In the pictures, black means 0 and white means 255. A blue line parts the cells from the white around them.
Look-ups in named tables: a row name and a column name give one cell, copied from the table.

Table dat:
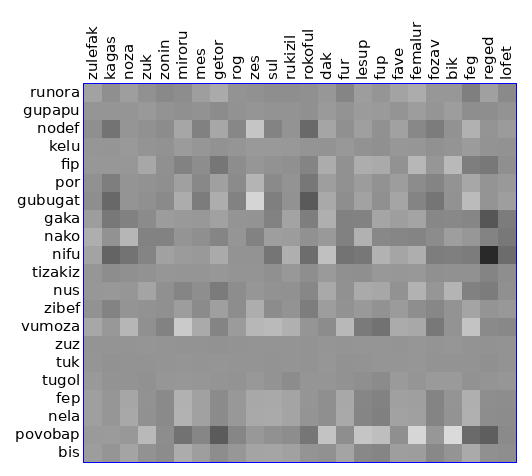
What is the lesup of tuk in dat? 147
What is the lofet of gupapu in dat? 147
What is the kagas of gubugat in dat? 104
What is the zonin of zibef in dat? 144
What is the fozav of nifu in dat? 125
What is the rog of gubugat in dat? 130
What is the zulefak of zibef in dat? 146
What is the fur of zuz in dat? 148
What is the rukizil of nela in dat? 164
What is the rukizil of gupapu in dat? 147
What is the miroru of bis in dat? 172
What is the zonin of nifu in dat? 161

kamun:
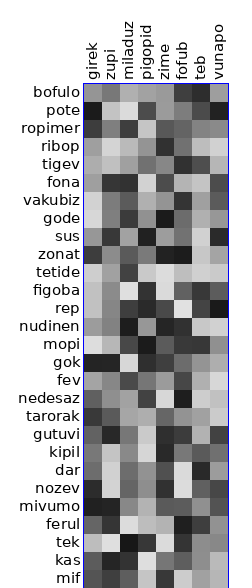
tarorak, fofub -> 147
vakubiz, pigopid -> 176
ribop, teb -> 189
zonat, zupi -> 140
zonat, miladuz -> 90
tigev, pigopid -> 113
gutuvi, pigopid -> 202
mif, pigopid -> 197
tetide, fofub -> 190
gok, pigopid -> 47
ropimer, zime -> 88
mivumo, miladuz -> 136
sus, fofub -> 114
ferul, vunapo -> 146
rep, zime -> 73
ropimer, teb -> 131
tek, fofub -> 52
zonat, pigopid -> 122
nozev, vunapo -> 71
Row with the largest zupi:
tek

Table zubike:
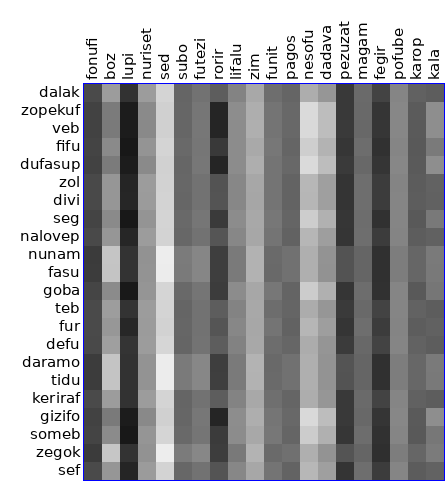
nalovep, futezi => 114
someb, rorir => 59
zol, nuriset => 156
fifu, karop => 89
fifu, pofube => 133
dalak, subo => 101
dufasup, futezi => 119
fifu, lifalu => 140
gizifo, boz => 122
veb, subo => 102
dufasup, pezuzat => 58
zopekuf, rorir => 37
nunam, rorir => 62
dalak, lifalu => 131
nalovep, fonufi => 73

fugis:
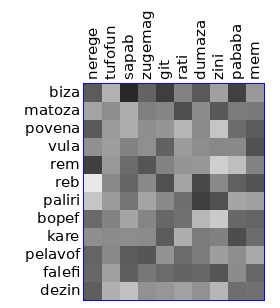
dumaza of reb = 71
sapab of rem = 107
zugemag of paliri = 165
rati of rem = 149
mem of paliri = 160
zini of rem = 206
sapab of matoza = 174
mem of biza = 153
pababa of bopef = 104
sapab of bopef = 165
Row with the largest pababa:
rem

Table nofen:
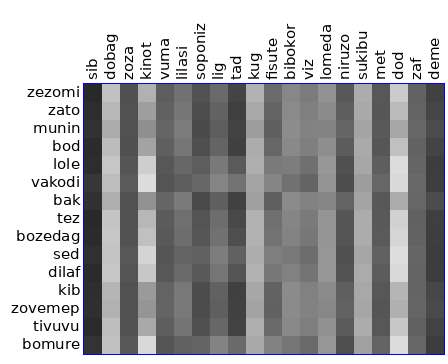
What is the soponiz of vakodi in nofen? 103
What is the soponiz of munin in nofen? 74
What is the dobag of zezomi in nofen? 193
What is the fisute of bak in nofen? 95
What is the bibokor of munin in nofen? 140
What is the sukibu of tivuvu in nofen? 172
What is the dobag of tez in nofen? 196
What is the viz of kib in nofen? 129
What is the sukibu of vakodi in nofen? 157
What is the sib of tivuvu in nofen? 42
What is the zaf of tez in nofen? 97
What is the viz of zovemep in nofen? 130
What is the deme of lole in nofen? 61
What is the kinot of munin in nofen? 143
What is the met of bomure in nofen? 99
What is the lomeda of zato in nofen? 139
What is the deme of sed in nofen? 60
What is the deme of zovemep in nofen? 74

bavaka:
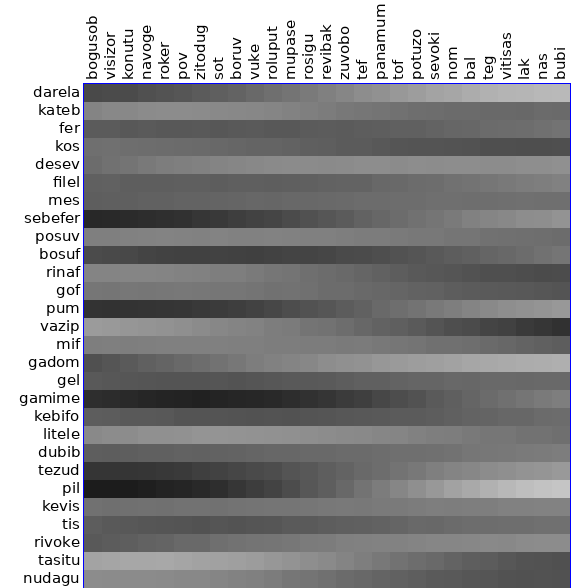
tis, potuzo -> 105
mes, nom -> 111
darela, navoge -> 80
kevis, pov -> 114
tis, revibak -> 93
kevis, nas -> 130
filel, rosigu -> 96
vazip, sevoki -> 84
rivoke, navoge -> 98
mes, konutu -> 95
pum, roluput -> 71
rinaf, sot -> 126
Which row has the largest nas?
pil

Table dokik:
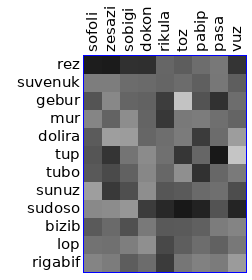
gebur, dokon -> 98
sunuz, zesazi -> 57
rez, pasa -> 120
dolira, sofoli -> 91
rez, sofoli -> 29
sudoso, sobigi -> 150
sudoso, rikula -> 40
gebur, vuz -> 109
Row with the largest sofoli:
sunuz

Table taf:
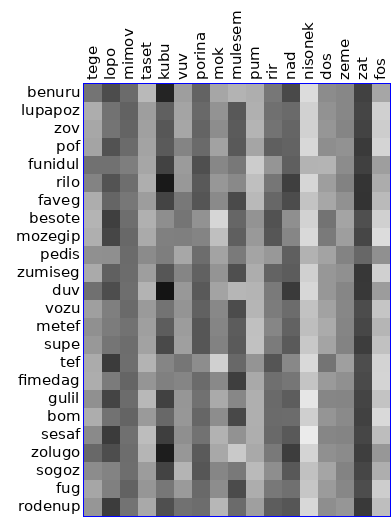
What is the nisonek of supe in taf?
200
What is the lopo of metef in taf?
124
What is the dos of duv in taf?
151
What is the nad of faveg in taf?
76
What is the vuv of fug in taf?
154
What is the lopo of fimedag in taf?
123
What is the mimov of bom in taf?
100
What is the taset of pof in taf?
163
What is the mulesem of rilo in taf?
137

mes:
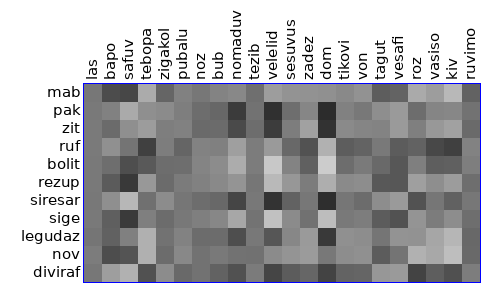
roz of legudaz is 146
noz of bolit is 132
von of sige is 125
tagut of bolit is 105
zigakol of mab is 101
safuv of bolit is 78
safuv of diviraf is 177
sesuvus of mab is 147
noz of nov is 114
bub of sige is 135
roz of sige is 148
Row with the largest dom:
bolit

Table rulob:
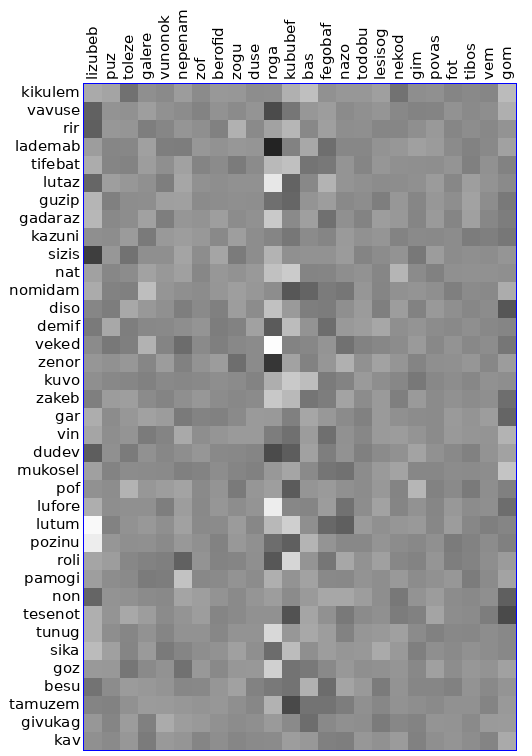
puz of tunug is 142
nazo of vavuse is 139
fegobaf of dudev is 126
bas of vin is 156
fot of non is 140
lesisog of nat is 134
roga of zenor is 54
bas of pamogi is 162
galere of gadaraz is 161
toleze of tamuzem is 145
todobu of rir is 143
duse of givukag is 143
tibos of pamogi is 124
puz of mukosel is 131
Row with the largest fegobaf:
lutaz

